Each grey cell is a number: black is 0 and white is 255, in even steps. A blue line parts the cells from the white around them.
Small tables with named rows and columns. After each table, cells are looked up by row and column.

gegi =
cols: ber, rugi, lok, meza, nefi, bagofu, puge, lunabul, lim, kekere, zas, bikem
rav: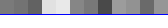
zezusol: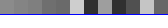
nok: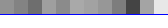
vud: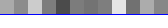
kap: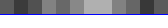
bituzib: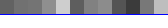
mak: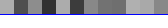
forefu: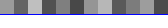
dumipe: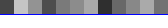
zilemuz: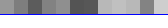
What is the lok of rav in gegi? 98
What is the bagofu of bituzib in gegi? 94
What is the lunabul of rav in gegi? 73
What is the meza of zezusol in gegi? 111
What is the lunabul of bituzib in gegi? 140
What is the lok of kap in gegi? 81
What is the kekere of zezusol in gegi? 80
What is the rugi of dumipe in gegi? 197
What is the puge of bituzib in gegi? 129
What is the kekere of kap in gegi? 102
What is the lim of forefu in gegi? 89
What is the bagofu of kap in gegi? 136
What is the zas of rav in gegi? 106
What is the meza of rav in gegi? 225
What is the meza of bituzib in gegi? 143
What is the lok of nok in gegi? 110
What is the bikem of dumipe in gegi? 114
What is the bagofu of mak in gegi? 60
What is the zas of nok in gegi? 164

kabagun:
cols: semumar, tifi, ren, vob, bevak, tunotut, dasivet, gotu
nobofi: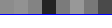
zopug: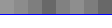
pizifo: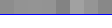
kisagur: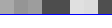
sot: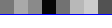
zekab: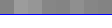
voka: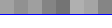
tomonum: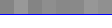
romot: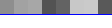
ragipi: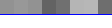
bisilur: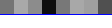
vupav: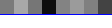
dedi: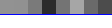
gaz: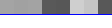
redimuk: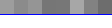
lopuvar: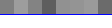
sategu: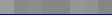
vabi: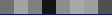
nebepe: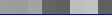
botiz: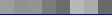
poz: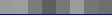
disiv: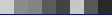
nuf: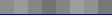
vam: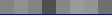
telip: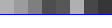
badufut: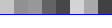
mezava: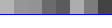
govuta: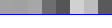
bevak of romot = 99
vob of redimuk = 118
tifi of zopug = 140
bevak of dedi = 116
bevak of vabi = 141
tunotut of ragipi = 181
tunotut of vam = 154
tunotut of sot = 184

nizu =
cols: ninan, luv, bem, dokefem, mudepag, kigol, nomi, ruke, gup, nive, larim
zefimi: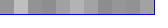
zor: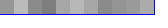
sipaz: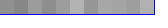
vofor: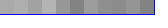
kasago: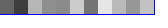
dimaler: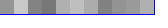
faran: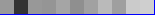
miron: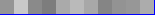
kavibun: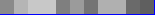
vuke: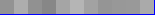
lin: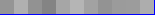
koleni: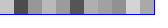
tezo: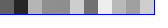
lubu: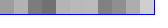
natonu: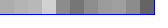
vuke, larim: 170
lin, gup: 155
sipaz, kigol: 179
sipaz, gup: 164
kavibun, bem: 200
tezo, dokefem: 143
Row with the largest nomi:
lubu

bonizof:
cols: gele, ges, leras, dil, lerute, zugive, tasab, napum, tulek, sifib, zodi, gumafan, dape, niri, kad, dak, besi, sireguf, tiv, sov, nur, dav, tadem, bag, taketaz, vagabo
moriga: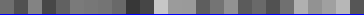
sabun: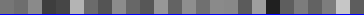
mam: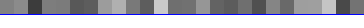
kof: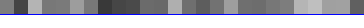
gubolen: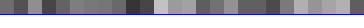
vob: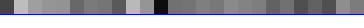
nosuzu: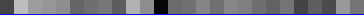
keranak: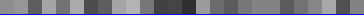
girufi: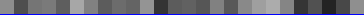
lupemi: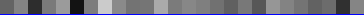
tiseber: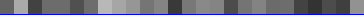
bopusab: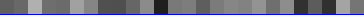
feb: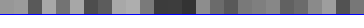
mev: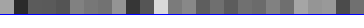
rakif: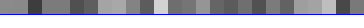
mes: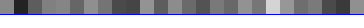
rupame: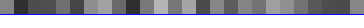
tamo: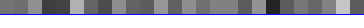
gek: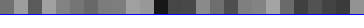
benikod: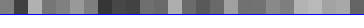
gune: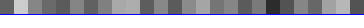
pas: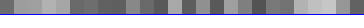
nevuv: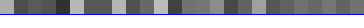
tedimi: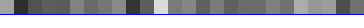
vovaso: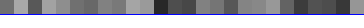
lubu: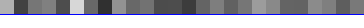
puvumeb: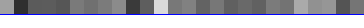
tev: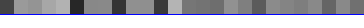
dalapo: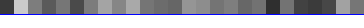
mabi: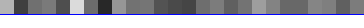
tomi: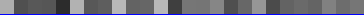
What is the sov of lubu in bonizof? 137
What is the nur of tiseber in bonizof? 109
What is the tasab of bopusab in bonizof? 133
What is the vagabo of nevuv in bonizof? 114
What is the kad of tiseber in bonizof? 137
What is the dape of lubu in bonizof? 77

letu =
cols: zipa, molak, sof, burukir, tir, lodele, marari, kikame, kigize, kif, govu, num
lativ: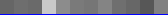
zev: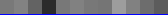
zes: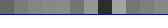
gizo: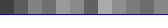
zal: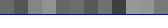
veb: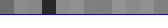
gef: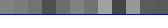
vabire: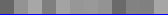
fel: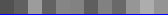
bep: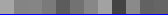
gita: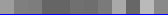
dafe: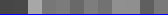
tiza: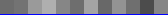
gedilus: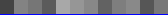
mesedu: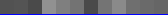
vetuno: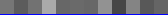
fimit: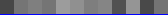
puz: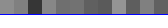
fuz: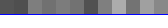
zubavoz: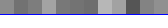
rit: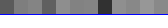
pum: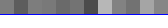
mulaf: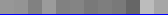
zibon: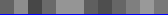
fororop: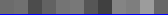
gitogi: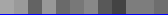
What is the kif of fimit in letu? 149
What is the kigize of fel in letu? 105
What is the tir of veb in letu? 140
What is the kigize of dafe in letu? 144
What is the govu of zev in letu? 109
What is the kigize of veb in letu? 146

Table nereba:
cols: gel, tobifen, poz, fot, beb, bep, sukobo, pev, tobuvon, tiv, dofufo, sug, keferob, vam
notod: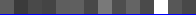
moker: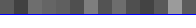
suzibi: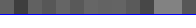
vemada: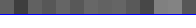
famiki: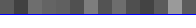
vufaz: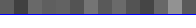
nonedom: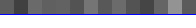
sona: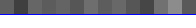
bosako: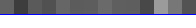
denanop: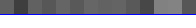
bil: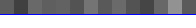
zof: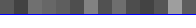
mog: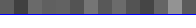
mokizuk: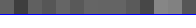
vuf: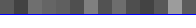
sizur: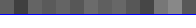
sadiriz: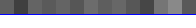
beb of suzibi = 101
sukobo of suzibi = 102
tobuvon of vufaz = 106
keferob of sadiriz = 137
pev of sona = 93
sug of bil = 103
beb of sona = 100
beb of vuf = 95
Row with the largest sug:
notod

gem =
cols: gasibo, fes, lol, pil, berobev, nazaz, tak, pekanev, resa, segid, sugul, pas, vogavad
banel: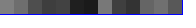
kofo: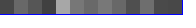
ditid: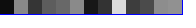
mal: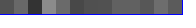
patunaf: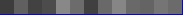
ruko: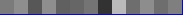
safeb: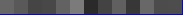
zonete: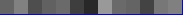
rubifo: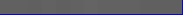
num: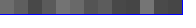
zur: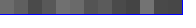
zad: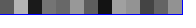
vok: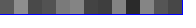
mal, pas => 109
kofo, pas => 74
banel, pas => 112
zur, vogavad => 71
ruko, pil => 142
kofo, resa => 104
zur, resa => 74
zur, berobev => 112
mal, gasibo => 82

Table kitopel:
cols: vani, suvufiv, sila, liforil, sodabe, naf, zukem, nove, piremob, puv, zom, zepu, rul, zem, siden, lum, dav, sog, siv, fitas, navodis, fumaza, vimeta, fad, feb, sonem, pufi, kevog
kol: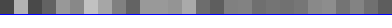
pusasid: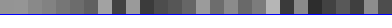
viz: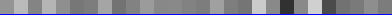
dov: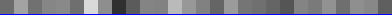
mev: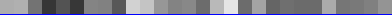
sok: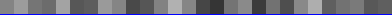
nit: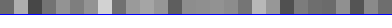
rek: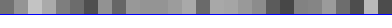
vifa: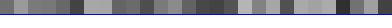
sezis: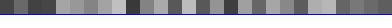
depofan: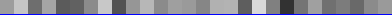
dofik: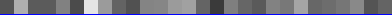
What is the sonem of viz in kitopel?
122
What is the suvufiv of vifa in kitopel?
154
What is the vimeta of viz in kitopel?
208
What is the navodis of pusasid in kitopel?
58
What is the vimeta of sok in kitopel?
174
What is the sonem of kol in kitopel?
131
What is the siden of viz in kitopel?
125
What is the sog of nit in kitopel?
117
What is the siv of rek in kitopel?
140
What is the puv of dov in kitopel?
91
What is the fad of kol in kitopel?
141
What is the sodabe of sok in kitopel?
163
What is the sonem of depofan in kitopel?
105
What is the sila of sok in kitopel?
117
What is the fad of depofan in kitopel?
112
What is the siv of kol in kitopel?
111
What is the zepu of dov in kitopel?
130
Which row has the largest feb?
nit

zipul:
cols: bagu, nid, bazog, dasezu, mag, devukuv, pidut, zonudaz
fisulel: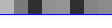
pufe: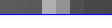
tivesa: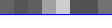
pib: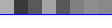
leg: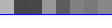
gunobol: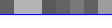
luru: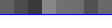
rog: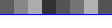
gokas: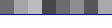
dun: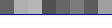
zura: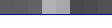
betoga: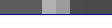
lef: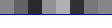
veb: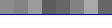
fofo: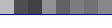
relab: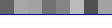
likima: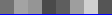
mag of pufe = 146
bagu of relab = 100
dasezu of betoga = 177
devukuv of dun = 123
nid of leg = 70
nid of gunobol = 180
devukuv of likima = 158
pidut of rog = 178
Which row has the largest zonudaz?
gokas

